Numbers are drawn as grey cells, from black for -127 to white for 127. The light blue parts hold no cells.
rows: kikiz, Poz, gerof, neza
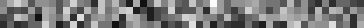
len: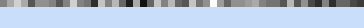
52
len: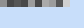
10
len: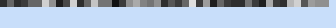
47
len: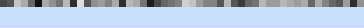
52
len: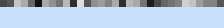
32
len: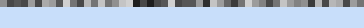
52
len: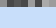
8

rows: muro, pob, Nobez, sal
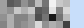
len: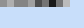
10
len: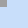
1
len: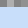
4

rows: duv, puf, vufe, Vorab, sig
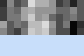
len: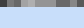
12
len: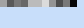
11
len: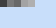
5
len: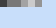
6
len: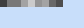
9
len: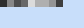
9

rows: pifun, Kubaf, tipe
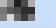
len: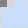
2
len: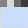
4
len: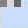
3
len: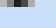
5
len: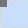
1
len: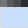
4
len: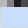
4

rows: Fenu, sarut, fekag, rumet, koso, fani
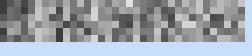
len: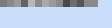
14
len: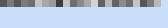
23
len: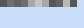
11
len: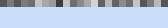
24
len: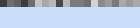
20
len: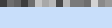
16

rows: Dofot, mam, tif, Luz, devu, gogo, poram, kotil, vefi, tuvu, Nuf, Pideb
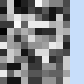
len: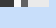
7
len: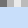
4

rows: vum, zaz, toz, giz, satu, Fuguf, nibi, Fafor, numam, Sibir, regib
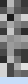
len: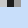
3
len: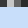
4
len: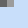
2
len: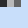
3
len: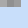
3
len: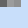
3

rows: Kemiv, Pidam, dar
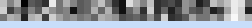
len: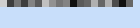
19
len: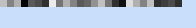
26
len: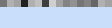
16
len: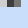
3

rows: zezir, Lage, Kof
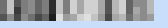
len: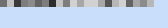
22
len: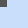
1
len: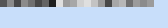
22
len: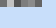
6
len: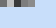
5
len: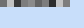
10

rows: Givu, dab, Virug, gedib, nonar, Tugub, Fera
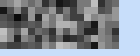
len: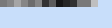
14
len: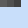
3

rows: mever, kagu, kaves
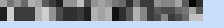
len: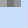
3
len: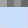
4
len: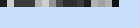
17
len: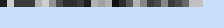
29
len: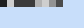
9
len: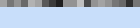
20
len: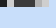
7

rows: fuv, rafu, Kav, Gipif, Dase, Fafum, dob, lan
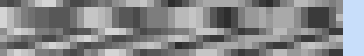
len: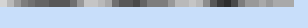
42
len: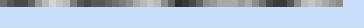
49
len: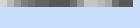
19
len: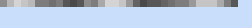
34
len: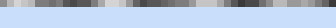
48

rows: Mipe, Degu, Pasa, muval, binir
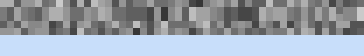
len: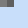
2
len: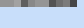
11
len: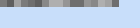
17

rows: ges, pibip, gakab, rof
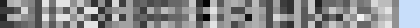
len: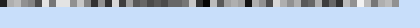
57
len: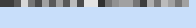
27
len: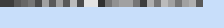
29
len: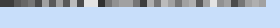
38
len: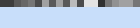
20
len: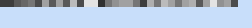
34
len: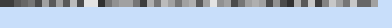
54

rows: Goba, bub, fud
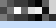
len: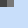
2
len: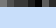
8

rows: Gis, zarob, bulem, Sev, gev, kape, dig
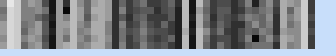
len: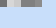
6
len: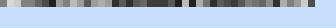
45

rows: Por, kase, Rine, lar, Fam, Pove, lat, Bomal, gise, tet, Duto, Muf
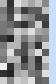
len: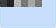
6
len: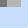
3
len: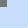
1

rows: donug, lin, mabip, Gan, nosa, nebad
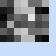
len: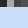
4
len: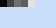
5
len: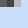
3
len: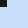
1
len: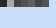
7
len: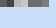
7

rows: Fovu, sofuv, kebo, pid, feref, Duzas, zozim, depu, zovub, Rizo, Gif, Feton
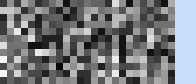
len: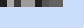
9
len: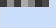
7
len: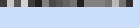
19
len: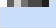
7
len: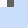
2

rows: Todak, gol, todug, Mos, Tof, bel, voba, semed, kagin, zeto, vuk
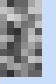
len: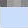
4
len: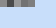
5
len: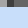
4
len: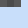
3
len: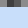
4
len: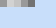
5

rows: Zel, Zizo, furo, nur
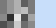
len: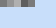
5
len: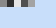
5
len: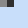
2

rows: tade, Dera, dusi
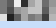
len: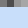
4
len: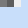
3
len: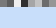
8
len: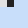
2
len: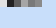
6
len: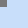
1

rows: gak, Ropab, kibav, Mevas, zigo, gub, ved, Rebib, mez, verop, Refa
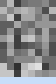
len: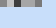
6
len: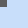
1
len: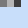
3
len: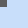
1
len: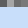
4
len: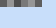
6

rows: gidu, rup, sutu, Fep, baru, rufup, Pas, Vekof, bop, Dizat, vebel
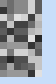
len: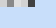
5
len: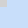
1
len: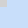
1
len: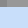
4
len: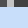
4
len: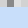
4

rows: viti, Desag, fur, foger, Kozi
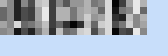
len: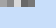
5
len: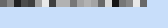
21
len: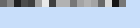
18
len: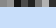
8
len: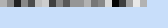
21
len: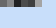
6
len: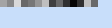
14

